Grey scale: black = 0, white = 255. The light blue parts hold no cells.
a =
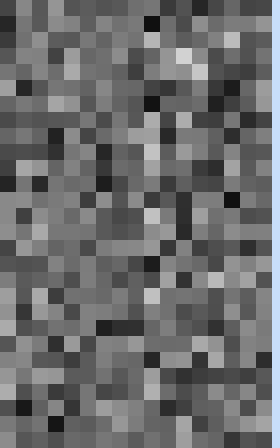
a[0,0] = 69
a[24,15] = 135
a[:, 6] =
[83, 132, 100, 111, 110, 135, 125, 75, 106, 38, 56, 29, 141, 89, 89, 124, 94, 103, 105, 125, 31, 130, 126, 114, 70, 157, 108, 119]
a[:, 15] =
[68, 123, 83, 81, 62, 103, 92, 43, 101, 84, 89, 98, 125, 77, 127, 47, 129, 162, 93, 88, 139, 130, 135, 63, 135, 77, 147, 83]
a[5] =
[159, 38, 85, 118, 113, 99, 135, 105, 103, 67, 54, 88, 125, 56, 28, 103, 156]
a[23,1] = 119
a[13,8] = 79
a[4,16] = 93
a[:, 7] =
[88, 113, 124, 140, 97, 105, 99, 118, 127, 98, 107, 72, 84, 72, 80, 134, 103, 74, 124, 114, 47, 127, 107, 88, 78, 140, 151, 112]
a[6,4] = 146
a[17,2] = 98
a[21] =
[85, 145, 123, 47, 154, 72, 130, 127, 151, 109, 107, 108, 169, 146, 78, 130, 125]
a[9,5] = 133
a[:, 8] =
[111, 121, 115, 76, 62, 103, 85, 87, 157, 86, 101, 105, 139, 79, 88, 136, 71, 96, 97, 81, 48, 151, 103, 106, 102, 128, 124, 91]
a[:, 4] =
[84, 130, 88, 156, 170, 113, 146, 89, 140, 118, 130, 106, 130, 105, 119, 109, 107, 78, 113, 73, 109, 154, 61, 91, 73, 53, 96, 105]
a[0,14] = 102
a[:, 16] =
[71, 148, 91, 115, 93, 156, 151, 67, 127, 87, 130, 93, 104, 82, 128, 83, 151, 82, 133, 130, 122, 125, 45, 88, 79, 139, 164, 75]
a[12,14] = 17
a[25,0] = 80
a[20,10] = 126
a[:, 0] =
[69, 38, 59, 86, 117, 159, 101, 74, 101, 74, 64, 36, 137, 137, 142, 69, 84, 125, 158, 146, 171, 85, 130, 150, 173, 80, 121, 140]
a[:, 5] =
[92, 94, 120, 103, 115, 99, 86, 119, 69, 133, 99, 111, 61, 138, 116, 74, 124, 125, 111, 129, 127, 72, 91, 91, 118, 119, 91, 101]
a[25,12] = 95
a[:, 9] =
[118, 16, 181, 100, 125, 67, 18, 172, 159, 194, 162, 123, 59, 193, 140, 151, 28, 75, 192, 128, 102, 109, 38, 157, 176, 103, 100, 113]
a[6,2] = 109
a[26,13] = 94
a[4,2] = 133
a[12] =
[137, 140, 113, 122, 130, 61, 141, 84, 139, 59, 88, 47, 126, 125, 17, 125, 104]
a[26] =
[121, 101, 115, 21, 96, 91, 108, 151, 124, 100, 98, 165, 65, 94, 124, 147, 164]

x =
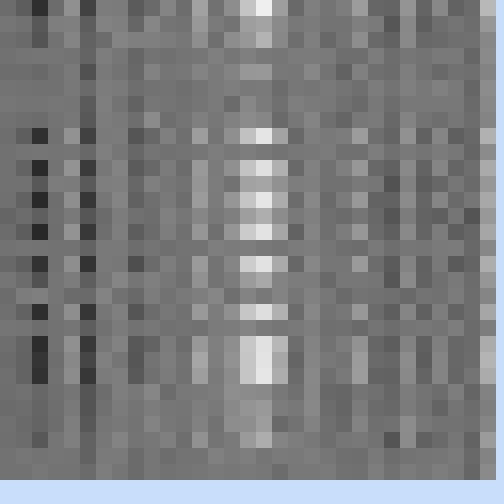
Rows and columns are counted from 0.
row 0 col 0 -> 108
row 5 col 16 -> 122
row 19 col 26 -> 96
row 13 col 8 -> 112
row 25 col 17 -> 124
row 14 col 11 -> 112
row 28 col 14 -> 122
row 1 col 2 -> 88
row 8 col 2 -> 48
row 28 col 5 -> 98
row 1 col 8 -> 102
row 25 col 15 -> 148
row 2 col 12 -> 142
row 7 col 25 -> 131
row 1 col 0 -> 117
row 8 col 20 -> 121
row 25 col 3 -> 110
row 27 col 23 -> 114
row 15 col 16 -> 120
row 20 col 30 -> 125
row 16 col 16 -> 226
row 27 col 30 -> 155
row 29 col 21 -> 113
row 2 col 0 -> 110
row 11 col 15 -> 162
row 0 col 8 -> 91
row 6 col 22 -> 106
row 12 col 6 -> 118
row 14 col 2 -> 40
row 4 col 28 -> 113
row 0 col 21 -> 125
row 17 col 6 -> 118
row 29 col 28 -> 120
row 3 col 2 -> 117
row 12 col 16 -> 230
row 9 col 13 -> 125
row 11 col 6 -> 126
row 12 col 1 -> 98

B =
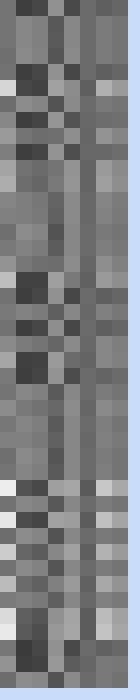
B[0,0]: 115
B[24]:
[116, 134, 127, 89, 136, 106, 124, 117]
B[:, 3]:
[145, 87, 89, 85, 144, 162, 83, 149, 112, 147, 117, 122, 100, 98, 84, 93, 109, 159, 144, 94, 143, 103, 155, 146, 89, 105, 91, 97, 86, 90, 158, 87, 162, 84, 136, 86, 129, 95, 144, 152, 145, 152, 82]
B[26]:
[119, 132, 126, 91, 135, 106, 125, 117]
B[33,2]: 133
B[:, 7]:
[103, 116, 116, 115, 102, 155, 115, 112, 133, 108, 137, 142, 123, 122, 115, 118, 129, 142, 102, 119, 102, 125, 129, 106, 117, 127, 117, 120, 115, 117, 169, 116, 164, 115, 154, 115, 148, 120, 161, 167, 104, 119, 114]
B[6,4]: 137
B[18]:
[114, 61, 70, 144, 72, 107, 95, 102]
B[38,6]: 188
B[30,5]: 91
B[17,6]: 154
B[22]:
[166, 64, 66, 155, 106, 100, 135, 129]
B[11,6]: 159
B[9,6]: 104
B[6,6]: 122
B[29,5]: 106
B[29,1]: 133
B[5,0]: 213
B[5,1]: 71
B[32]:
[231, 76, 69, 162, 156, 92, 191, 164]
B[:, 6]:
[96, 123, 124, 123, 95, 175, 122, 110, 147, 104, 153, 159, 133, 131, 122, 126, 142, 154, 95, 127, 94, 136, 135, 100, 124, 138, 125, 129, 123, 125, 198, 123, 191, 121, 178, 123, 168, 128, 188, 195, 97, 120, 121]
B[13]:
[129, 126, 120, 98, 137, 104, 131, 122]
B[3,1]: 138
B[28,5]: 107
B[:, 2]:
[70, 129, 128, 131, 70, 66, 133, 68, 110, 68, 106, 102, 118, 120, 132, 124, 112, 66, 70, 123, 70, 116, 66, 69, 127, 114, 126, 121, 131, 126, 73, 130, 69, 133, 92, 130, 97, 122, 85, 79, 70, 67, 134]

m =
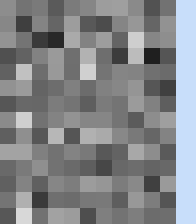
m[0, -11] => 141
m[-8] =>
[86, 104, 103, 124, 116, 94, 123, 116, 155, 129, 94]
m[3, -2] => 31
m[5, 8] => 149
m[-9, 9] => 86
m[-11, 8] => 188
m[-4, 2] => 143
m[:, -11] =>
[141, 135, 147, 80, 97, 146, 86, 139, 95, 163, 105, 96, 116, 87]
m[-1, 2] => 114
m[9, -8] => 114
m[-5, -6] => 121
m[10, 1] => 122
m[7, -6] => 134
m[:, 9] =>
[82, 101, 134, 31, 112, 86, 129, 141, 102, 141, 100, 64, 125, 108]
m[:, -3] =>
[138, 151, 206, 188, 131, 149, 155, 91, 121, 168, 109, 137, 152, 126]
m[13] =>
[87, 216, 114, 162, 156, 78, 127, 115, 126, 108, 110]
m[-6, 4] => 85
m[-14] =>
[141, 115, 122, 90, 123, 134, 157, 159, 138, 82, 114]
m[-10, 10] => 107
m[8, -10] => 143
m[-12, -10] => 116
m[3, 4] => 111
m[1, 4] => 157
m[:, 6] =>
[157, 76, 157, 110, 116, 129, 123, 134, 170, 88, 71, 150, 121, 127]
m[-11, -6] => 178
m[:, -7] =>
[123, 157, 170, 111, 110, 128, 116, 147, 85, 131, 106, 125, 108, 156]
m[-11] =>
[80, 98, 130, 154, 111, 178, 110, 60, 188, 31, 85]
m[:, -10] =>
[115, 63, 116, 98, 193, 155, 104, 207, 143, 163, 122, 131, 176, 216]
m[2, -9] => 58
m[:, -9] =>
[122, 132, 58, 130, 109, 100, 103, 114, 87, 128, 143, 96, 58, 114]

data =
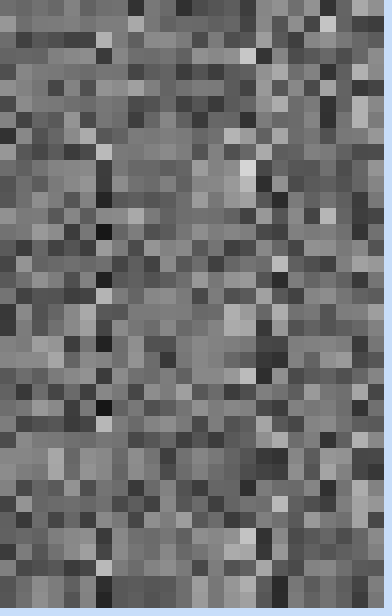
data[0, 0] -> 110
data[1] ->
[151, 110, 122, 123, 127, 116, 125, 125, 169, 119, 98, 106, 105, 96, 102, 68, 136, 84, 142, 69, 196, 99, 68, 61]
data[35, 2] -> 79
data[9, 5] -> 74
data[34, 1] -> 124
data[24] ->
[98, 56, 108, 69, 106, 63, 135, 120, 70, 141, 124, 159, 87, 107, 60, 78, 127, 113, 93, 154, 117, 111, 166, 70]
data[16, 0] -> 70
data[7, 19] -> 132
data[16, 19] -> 79
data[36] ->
[84, 108, 139, 124, 96, 132, 46, 88, 91, 86, 88, 110, 157, 119, 150, 174, 91, 42, 119, 91, 113, 93, 68, 126]
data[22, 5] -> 137
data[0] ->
[110, 103, 113, 104, 130, 98, 111, 113, 50, 120, 106, 48, 76, 85, 93, 61, 134, 145, 111, 146, 51, 100, 169, 144]
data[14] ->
[114, 120, 153, 140, 60, 119, 23, 101, 125, 80, 91, 117, 142, 125, 133, 126, 73, 64, 128, 122, 126, 112, 52, 113]
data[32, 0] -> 96
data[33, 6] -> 58
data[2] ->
[109, 64, 87, 79, 65, 66, 177, 123, 95, 138, 139, 123, 75, 123, 78, 86, 157, 89, 63, 134, 144, 120, 104, 92]
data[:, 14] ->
[93, 102, 78, 144, 90, 91, 90, 101, 180, 80, 140, 153, 148, 98, 133, 63, 102, 147, 80, 175, 171, 126, 104, 152, 60, 135, 82, 89, 100, 97, 101, 100, 59, 145, 171, 82, 150, 147]
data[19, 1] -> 137
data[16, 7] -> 69
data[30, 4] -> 147
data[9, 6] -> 186
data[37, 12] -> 154
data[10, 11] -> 101
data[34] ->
[59, 124, 85, 113, 137, 159, 69, 138, 117, 108, 135, 104, 116, 131, 171, 166, 55, 151, 81, 97, 84, 95, 103, 129]
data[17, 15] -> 153
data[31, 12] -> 107
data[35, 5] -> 70
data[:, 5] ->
[98, 116, 66, 141, 108, 80, 107, 74, 171, 74, 137, 148, 130, 92, 119, 62, 104, 129, 67, 169, 159, 116, 137, 146, 63, 121, 69, 107, 142, 147, 78, 103, 62, 142, 159, 70, 132, 130]
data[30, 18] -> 106
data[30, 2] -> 101
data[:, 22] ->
[169, 68, 104, 103, 177, 56, 177, 177, 122, 75, 102, 101, 60, 62, 52, 135, 161, 57, 98, 127, 103, 58, 72, 102, 166, 51, 93, 176, 71, 70, 173, 163, 163, 102, 103, 90, 68, 60]
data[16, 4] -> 111
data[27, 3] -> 120
